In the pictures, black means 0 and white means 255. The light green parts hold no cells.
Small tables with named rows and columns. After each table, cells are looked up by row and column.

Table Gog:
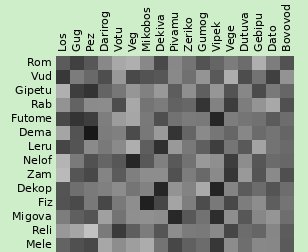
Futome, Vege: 125
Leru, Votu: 138
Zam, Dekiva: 141
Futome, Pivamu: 114
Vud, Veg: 73
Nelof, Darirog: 101
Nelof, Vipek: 143
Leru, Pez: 138
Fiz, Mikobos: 32
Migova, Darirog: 160
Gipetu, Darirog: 100
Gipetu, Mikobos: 129
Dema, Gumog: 138
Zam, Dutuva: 153
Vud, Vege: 173
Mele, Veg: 158
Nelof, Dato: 107

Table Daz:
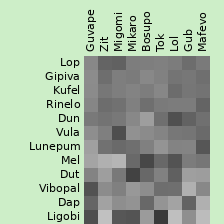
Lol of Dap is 163
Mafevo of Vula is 106
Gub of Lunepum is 132
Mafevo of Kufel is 115
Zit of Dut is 158
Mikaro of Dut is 66
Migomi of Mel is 181
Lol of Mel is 83
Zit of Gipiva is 110
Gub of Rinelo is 124
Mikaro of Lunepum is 111
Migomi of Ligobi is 87
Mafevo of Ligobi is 188
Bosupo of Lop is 126
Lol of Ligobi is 191

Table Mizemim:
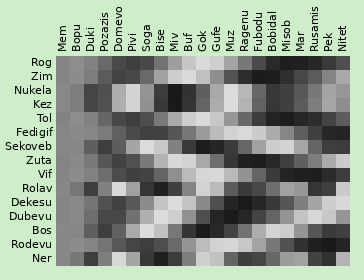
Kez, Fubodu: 98
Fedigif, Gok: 156
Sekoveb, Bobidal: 205
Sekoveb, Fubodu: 161
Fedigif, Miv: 85
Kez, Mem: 136
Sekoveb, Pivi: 165
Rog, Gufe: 207
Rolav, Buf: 132
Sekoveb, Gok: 29
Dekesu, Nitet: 215
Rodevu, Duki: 132
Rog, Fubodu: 74
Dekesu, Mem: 133
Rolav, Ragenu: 59
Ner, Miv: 60

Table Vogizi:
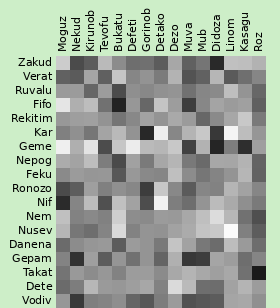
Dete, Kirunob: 183
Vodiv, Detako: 125
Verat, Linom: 90
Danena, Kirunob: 150
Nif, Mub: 148
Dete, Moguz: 107
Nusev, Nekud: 119
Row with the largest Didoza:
Nem

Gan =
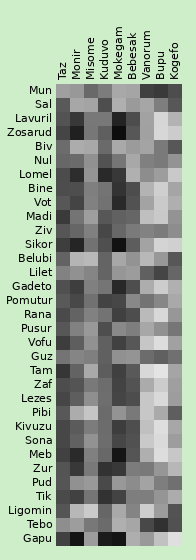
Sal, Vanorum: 166
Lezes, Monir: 94
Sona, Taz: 71
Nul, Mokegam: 118
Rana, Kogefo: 151
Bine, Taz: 77
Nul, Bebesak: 168
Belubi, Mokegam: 167
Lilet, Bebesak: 156
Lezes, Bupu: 217
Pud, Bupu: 126
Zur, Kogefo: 183
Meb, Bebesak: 85
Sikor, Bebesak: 93
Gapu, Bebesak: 174
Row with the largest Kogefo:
Gapu

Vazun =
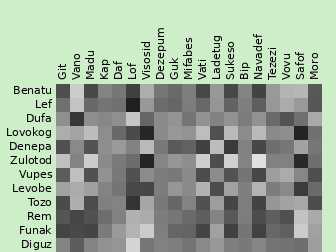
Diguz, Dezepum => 129
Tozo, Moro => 77
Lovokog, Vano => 164
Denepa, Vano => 137
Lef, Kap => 116
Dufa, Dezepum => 138
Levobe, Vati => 178

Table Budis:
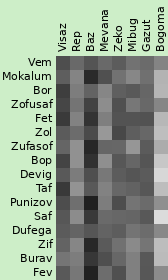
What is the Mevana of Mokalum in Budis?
80
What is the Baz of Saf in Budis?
57
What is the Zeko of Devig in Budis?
92
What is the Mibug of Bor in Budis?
89
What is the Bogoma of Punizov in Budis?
143
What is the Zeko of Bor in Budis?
95

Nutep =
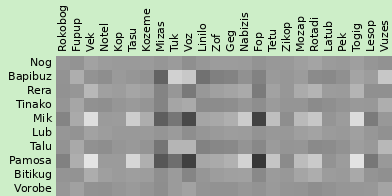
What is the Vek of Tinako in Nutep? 145
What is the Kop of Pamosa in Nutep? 155
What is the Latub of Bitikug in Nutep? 156
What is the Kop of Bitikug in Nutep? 155
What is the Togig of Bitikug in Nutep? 169
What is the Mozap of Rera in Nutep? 171
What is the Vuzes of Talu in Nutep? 184
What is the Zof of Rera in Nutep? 160
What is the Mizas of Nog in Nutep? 150

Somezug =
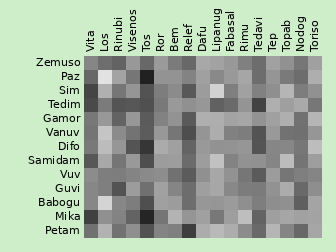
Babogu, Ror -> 160
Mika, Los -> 144
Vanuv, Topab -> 114
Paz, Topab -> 122
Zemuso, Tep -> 161
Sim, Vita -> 69
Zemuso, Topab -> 145
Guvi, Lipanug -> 167

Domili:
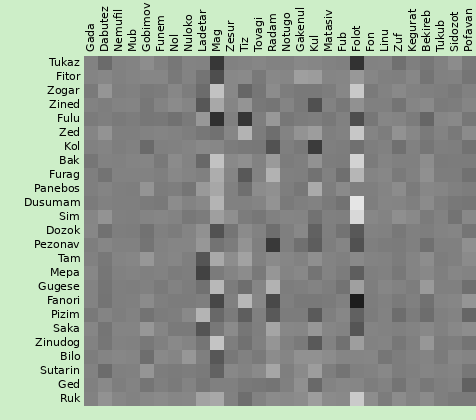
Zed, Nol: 130
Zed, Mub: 127
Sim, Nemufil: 128
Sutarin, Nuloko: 125
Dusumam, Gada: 123
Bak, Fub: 124
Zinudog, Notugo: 129
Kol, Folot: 112
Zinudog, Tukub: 124
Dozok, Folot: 88
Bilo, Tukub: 123

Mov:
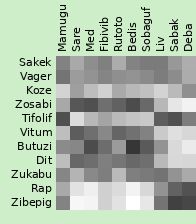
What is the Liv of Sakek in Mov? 123
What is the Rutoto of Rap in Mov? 219
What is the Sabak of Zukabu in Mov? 147
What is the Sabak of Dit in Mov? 216
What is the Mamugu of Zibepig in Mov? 131
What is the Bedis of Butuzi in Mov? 54
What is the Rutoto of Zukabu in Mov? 186
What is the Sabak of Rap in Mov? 98
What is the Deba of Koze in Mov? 143
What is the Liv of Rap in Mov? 147
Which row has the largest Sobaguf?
Zibepig

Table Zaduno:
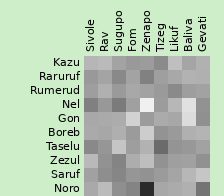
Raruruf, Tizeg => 159
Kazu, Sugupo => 163
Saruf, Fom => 150
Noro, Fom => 132
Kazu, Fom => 153
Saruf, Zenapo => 146
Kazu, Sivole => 182
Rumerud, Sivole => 158
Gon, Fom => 210

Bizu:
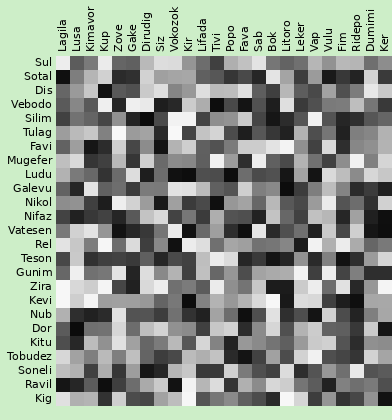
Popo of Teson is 219
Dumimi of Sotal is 211
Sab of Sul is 227
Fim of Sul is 184
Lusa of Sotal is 126
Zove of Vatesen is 18
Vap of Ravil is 92
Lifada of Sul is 109
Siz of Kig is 162
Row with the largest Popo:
Teson

